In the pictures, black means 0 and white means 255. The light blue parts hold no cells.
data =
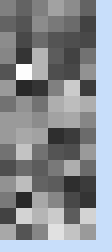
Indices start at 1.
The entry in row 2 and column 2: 84
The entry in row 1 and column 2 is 99
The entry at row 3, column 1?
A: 140
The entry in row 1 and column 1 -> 128
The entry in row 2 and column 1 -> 99
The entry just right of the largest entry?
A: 181
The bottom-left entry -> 168
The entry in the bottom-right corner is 154
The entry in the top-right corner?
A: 99
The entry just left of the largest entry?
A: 84
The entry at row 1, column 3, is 128
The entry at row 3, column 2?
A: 72

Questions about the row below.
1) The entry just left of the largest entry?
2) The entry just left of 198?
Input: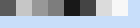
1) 219
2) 90

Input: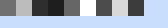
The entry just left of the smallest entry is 46
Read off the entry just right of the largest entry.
75

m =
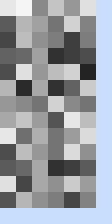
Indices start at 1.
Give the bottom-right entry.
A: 130
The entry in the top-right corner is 224
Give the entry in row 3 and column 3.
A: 143
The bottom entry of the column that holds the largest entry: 182
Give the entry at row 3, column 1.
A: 70
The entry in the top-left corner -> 231
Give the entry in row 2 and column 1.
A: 91
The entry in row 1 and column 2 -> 245
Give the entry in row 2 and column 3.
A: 162
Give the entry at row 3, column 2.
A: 189
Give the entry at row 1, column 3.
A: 136
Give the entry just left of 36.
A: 211
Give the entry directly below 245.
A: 182
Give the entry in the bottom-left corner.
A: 85

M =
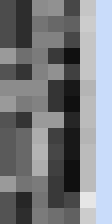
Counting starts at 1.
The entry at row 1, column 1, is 78
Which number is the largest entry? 229
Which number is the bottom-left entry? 84
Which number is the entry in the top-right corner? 196
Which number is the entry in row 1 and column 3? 138
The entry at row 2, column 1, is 78
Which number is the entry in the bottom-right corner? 204
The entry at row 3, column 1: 78
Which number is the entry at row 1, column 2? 44
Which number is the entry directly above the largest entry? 188

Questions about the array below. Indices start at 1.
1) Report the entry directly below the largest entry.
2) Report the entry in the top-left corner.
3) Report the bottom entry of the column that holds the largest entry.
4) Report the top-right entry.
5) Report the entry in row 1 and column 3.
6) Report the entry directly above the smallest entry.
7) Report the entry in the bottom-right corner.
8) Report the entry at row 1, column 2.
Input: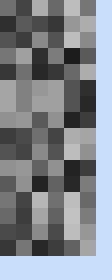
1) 188
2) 112
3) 98
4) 118
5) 173
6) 188
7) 165
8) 67

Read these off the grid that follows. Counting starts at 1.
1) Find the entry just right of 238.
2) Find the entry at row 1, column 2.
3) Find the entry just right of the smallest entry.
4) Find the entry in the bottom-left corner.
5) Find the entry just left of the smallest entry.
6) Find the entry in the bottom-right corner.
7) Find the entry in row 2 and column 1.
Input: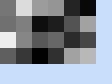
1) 134
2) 220
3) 48
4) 95
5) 55
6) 185
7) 111
